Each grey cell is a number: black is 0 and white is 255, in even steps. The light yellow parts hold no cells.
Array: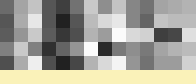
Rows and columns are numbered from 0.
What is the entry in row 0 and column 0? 107
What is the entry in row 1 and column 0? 86
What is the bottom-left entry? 79
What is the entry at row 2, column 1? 149
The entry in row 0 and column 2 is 195
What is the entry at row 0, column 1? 164
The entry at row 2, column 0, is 92
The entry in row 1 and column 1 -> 171
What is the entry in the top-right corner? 179
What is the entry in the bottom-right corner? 209

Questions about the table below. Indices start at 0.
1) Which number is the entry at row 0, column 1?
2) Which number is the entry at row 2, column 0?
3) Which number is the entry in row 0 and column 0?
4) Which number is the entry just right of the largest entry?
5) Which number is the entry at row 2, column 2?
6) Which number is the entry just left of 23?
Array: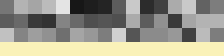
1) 179
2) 193
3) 118
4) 23
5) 158
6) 228

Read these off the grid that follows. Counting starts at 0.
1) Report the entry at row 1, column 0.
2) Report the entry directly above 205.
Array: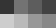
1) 205
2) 52

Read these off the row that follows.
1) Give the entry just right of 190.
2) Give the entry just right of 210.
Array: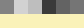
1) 58
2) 190

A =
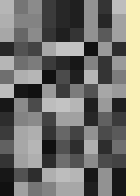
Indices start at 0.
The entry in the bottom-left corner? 17
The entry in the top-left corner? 182
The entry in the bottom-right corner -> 23
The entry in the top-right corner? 189
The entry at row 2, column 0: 167
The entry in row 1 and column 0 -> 175
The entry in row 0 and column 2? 139
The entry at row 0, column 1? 117
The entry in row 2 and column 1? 103
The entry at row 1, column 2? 131
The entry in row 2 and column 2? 139

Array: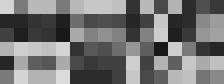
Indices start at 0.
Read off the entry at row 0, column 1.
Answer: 122
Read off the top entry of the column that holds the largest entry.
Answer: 122
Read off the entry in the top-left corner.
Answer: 212
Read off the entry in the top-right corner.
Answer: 57
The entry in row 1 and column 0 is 38
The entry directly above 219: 170
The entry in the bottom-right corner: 137
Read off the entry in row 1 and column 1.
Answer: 38
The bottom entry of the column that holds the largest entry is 219
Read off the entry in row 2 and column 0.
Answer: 65
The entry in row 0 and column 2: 185
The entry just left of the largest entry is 178
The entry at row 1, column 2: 51
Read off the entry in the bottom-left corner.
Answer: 122

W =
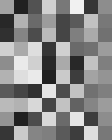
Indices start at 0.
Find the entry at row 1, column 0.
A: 40
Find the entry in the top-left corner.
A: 163
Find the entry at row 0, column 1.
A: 32
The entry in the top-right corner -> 141
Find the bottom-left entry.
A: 54
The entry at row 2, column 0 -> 48
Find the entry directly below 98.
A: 228
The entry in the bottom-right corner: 120
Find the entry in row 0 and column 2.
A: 82
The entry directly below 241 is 90
